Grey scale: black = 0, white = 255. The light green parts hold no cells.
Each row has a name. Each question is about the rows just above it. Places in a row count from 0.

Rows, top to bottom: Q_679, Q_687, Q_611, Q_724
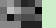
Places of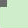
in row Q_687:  0 3 4
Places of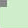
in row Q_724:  0 1 2
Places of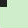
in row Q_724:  3 4 5
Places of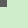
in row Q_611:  2 5
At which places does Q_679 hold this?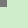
5

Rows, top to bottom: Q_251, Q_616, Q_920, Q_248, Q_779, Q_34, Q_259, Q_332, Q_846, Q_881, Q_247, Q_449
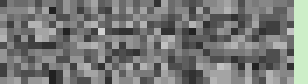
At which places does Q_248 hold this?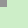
28 32
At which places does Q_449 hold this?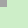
2 6 16 19 22 24 31 32 39 41
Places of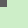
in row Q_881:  2 13 16 26 37 39
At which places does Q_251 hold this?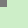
1 4 6 7 10 20 21 25 36 39 40
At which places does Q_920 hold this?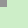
0 14 19 26 36 41
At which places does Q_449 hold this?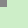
0 14 17 18 33 34
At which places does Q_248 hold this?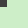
1 24 34 38 39

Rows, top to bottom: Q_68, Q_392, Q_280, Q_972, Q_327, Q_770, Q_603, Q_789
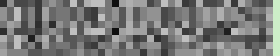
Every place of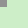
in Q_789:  11 15 25 26 27 31 35 37
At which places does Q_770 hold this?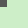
7 9 10 12 15 30 33 34

